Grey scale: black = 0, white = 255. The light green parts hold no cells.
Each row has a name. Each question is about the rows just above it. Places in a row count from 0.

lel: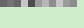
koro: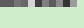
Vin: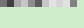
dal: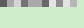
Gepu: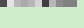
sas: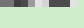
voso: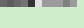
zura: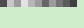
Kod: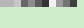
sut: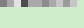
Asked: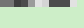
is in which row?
sas
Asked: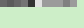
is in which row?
voso
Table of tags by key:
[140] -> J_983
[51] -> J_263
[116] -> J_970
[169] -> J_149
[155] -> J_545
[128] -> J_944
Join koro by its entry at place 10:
J_545

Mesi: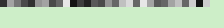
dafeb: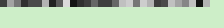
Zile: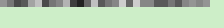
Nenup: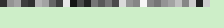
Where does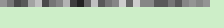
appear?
Zile
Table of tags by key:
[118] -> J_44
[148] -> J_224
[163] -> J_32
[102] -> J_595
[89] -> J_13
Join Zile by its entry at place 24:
J_44
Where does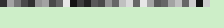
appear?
Mesi
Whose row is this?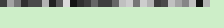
dafeb
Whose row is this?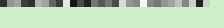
Nenup

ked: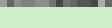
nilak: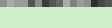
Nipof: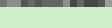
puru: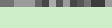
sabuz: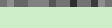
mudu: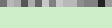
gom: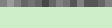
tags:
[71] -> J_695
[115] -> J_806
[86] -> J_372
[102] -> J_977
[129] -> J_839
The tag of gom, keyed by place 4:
J_806
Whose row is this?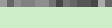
ked
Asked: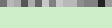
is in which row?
mudu
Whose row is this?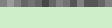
gom

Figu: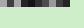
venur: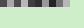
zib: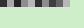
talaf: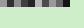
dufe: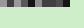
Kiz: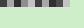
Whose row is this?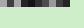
Figu
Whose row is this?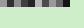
talaf

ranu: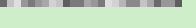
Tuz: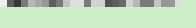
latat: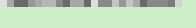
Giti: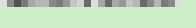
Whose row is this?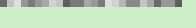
ranu
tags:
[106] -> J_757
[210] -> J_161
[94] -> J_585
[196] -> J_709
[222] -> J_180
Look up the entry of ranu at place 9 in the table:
J_585
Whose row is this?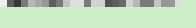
Tuz

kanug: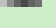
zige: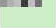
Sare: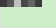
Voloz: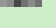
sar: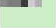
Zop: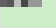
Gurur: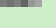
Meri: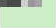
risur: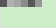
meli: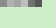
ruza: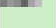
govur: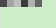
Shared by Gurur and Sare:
[99]
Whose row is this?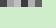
govur

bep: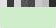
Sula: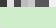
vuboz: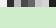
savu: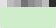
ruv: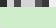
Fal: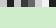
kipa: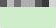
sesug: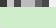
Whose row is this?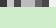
sesug
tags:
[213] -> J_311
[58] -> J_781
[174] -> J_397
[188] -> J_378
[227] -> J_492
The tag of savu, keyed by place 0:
J_492
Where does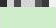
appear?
ruv
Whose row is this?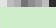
savu
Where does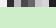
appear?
vuboz

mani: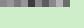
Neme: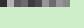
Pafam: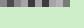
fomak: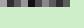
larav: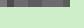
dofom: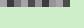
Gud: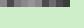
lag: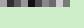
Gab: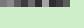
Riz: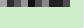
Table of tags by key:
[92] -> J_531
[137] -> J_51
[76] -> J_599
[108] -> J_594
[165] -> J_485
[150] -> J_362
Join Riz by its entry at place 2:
J_531
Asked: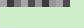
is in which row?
dofom
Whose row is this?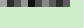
fomak
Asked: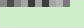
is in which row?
Pafam
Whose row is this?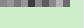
mani

